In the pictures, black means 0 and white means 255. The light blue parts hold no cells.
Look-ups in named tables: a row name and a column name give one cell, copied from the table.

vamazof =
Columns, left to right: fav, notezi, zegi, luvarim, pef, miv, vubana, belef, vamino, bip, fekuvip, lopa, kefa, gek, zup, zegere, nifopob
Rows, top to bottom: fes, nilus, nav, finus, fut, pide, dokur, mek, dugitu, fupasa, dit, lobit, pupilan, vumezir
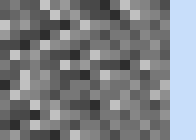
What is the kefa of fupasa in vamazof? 146
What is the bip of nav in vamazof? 140
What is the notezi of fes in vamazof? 124
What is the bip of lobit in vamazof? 77
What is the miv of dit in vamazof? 153
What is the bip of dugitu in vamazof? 89
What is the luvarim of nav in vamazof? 102
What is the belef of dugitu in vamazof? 119
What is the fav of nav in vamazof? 196
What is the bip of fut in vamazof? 119

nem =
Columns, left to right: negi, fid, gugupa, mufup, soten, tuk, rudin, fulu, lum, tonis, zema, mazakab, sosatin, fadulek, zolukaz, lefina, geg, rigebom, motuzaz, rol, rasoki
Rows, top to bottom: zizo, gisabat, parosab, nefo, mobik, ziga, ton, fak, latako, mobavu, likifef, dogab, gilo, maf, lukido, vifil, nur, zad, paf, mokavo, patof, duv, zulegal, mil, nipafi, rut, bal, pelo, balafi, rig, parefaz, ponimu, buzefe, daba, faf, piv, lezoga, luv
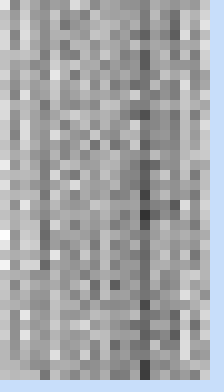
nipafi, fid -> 156
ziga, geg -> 187
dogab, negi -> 218
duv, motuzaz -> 186
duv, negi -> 192
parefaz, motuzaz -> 156
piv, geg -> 168
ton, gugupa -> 170
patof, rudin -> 157
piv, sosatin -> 155
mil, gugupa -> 203
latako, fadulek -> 109
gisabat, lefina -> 186
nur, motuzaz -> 197
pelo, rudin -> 148
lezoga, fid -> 182
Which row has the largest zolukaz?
mobik

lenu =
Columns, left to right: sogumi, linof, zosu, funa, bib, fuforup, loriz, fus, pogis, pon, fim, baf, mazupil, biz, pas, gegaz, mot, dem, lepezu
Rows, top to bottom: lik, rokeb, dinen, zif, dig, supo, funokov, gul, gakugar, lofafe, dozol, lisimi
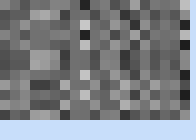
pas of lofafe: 141
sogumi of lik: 134
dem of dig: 102
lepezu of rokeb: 140
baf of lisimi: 127
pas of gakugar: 103

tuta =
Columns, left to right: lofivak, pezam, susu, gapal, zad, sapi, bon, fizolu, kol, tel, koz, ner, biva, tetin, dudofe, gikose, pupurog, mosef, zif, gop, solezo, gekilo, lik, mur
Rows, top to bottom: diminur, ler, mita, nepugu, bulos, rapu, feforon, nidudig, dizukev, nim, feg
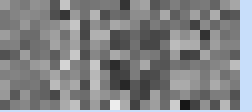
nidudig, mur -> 130
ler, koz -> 77
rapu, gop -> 68
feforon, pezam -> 125
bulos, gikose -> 71
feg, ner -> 237
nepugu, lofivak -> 157
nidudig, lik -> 113
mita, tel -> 144
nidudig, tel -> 183
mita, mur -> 120

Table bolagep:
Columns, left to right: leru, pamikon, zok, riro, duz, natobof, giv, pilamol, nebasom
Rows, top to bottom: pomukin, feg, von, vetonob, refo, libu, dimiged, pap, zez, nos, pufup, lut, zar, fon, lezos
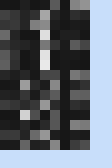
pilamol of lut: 24
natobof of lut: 88
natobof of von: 29
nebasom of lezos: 77
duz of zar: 41
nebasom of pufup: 40
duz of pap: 69
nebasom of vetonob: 23
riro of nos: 27
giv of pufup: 25

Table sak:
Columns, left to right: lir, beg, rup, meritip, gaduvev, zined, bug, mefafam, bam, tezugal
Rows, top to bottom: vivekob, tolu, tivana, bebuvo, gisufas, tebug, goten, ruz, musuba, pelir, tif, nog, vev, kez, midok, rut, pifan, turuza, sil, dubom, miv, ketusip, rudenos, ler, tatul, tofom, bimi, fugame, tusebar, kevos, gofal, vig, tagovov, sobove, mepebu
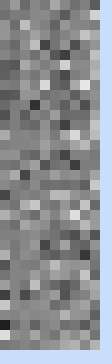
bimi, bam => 149
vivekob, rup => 106
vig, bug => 177
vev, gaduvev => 143
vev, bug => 64
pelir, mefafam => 95
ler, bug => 97
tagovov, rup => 133
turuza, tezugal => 162
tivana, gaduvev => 129
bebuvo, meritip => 160
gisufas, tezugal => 148
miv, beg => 116
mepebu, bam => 136
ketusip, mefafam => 222
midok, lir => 127
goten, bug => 208
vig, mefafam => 147
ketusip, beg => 147
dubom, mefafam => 147

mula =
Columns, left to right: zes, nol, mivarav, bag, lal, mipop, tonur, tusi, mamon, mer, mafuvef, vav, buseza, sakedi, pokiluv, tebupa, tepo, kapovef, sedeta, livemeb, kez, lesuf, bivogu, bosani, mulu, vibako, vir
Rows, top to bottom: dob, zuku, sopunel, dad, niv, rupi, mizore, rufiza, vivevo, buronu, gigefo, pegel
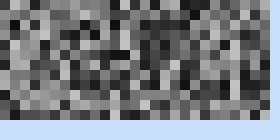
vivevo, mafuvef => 88
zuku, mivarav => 100
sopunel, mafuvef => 153
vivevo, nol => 127
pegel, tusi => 86
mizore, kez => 165
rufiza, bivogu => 77
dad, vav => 81
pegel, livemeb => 174
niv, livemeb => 54
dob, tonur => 131

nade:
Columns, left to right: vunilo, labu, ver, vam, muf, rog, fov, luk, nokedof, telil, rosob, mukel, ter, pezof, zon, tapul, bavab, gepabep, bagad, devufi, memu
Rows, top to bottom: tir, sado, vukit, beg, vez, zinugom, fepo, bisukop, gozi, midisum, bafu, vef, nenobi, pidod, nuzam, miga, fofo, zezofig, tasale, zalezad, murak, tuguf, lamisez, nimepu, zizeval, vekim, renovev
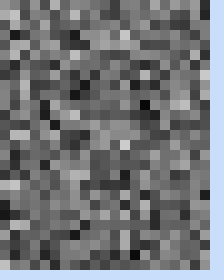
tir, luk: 135
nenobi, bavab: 146
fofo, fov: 135
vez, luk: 54
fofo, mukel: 98
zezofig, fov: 148
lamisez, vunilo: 88
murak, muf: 104
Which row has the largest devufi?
zinugom

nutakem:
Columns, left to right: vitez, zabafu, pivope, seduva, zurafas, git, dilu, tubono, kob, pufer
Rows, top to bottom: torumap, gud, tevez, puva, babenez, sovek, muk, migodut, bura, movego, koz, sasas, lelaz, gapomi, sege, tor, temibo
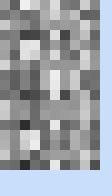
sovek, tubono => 104
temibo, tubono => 124
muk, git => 149
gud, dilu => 163
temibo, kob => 194
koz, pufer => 150
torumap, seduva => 206
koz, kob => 195
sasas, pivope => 153
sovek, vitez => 160
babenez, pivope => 224
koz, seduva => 106
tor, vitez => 200
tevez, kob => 212
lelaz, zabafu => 106
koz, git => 152
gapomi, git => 160
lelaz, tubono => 117

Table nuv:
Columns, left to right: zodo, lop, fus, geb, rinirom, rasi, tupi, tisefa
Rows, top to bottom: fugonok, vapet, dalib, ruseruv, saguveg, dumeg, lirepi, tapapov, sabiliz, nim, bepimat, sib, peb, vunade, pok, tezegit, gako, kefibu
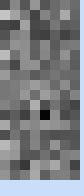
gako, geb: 162
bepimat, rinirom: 78
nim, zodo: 119
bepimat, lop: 117
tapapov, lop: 115
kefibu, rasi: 126
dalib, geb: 72
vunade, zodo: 78
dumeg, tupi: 145
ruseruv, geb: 69
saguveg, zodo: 108
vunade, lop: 115

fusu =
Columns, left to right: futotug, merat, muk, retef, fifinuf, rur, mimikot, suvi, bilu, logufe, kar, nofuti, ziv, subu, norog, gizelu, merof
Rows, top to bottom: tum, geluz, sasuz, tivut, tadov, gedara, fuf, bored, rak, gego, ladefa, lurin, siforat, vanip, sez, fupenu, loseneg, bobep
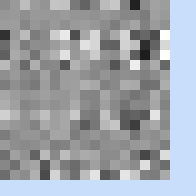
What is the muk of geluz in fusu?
143
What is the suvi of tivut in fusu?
78
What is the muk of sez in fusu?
138
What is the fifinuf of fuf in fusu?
134
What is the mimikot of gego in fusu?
150
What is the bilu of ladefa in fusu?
141
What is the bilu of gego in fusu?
133
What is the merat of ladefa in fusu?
160
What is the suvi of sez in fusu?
153
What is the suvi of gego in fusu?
160
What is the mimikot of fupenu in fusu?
188
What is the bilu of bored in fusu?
144
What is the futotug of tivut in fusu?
49
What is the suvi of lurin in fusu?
200
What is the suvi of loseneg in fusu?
108
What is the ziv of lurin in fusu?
92
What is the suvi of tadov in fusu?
150

